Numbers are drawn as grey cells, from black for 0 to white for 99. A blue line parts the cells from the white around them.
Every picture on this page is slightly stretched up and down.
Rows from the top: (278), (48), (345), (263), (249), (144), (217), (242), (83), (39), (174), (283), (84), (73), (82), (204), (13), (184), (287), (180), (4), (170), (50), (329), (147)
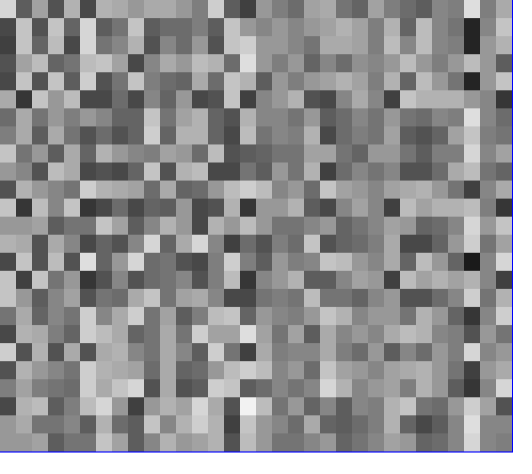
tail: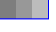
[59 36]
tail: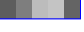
[59 52 49 59 76 69 52 59 59 45 69 59 39 21 52 80]
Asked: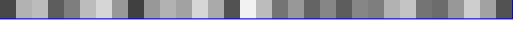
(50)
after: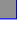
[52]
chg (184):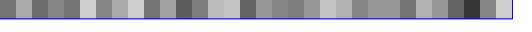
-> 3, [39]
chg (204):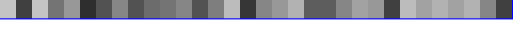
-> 6, [21]

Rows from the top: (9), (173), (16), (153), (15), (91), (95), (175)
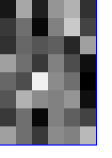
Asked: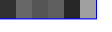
(16)
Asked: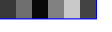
(173)
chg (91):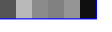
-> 2, [69]

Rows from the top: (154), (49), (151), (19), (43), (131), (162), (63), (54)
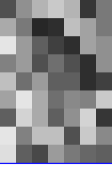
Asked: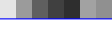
(151)
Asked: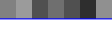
(19)
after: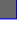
[37]

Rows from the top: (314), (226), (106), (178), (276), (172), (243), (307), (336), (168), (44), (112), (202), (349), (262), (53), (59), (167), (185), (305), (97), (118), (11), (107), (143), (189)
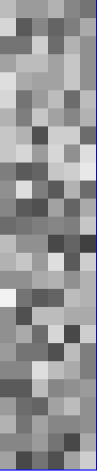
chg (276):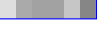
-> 6, [56]
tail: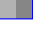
[45]

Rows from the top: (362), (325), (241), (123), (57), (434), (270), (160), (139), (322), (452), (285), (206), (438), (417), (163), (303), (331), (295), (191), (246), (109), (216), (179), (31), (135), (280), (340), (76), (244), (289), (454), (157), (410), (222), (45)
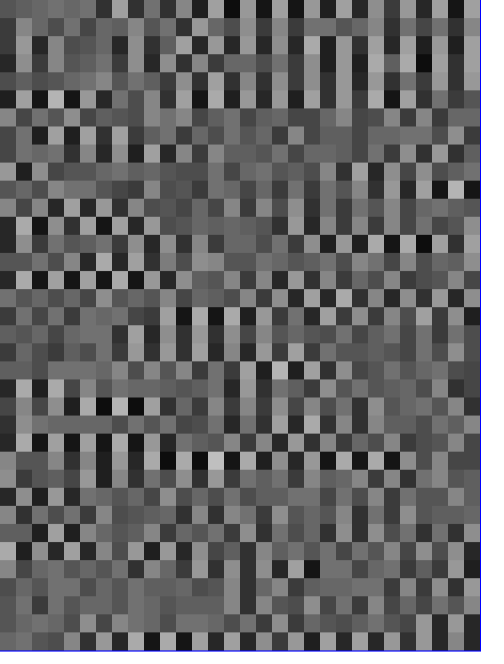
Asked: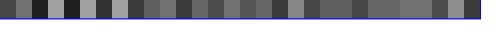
(160)
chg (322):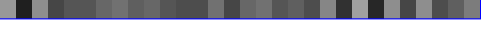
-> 30, [44]
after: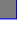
[30]
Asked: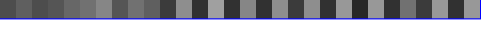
(57)
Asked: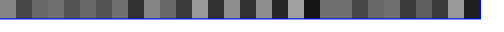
(454)

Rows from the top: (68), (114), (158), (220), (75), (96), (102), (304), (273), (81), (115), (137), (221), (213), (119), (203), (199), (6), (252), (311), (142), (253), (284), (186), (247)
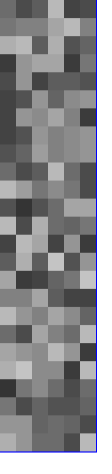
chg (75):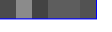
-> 2, [58]
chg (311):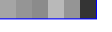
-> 6, [23]
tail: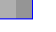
[42 42 29 72]
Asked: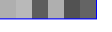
(158)
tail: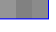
[58]
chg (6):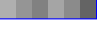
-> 1, [72]

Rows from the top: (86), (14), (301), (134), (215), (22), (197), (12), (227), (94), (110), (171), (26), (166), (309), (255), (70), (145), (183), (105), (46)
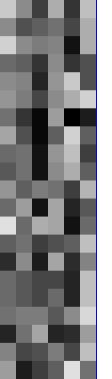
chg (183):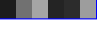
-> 1, [14]
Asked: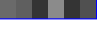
(134)
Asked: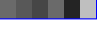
(70)
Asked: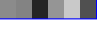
(215)

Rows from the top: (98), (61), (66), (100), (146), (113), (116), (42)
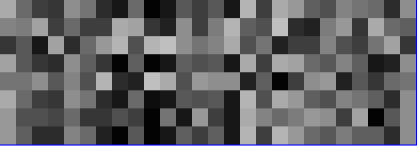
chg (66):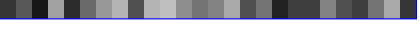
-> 25, [63]
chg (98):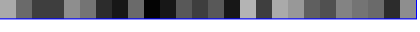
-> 4, [21]
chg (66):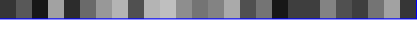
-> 18, [13]
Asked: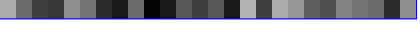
(98)
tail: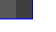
[34  9 70 24 66 59 37 31 51 45 41 17 55]
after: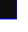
[9]
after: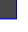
[41]

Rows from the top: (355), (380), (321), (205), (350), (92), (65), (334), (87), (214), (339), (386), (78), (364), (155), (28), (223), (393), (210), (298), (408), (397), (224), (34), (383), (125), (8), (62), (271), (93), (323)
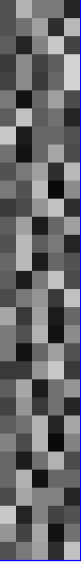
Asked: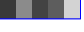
(205)
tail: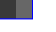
[82]
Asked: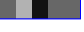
(8)

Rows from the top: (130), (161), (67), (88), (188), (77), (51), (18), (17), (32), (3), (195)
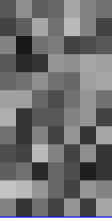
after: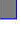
[26]
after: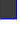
[65]
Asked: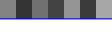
(195)
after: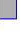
[20]
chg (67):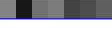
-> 7, [34]

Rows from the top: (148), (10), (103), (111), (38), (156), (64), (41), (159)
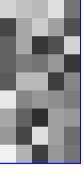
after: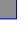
[48]
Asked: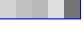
(148)

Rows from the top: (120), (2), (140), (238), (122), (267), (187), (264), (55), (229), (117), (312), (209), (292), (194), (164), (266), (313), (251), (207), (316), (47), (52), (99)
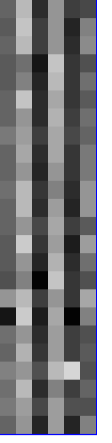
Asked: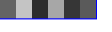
(267)
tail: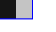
[21 31]
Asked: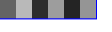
(312)

